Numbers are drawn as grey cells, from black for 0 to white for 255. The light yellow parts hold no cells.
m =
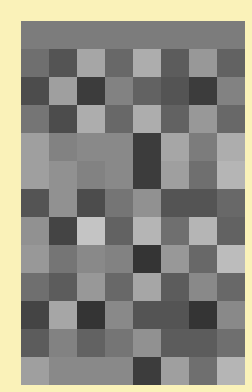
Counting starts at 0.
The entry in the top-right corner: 124
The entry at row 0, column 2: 124
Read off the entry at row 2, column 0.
76
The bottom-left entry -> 159
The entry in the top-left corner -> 124
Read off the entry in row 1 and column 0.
111
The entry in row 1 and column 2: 166
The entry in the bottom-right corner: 181
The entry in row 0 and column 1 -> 124
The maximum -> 196
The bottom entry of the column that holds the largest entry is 137
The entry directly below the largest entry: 137
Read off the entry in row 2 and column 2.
60

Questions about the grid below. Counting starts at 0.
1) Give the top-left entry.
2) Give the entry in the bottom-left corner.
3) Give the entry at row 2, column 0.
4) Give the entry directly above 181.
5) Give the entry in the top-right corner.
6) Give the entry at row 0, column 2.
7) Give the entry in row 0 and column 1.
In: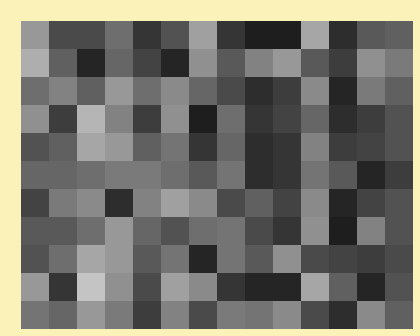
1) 152
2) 116
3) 110
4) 96
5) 96
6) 74
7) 74

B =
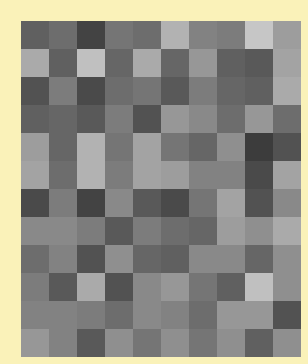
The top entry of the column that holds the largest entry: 198
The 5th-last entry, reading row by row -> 143
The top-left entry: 96
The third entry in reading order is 67
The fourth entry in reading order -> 117
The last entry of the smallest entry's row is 82
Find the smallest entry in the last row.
89
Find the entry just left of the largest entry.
124
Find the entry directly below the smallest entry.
74
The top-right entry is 157
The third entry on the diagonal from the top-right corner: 102
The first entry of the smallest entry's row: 157
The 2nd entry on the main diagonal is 96
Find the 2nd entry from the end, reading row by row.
96
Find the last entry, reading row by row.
143
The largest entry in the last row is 151
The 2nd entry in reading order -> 109
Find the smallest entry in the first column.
74
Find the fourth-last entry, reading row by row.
117
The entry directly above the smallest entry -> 151

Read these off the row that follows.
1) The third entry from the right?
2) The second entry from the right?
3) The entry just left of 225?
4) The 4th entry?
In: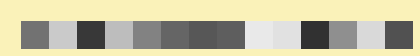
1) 143
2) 217
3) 233
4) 189
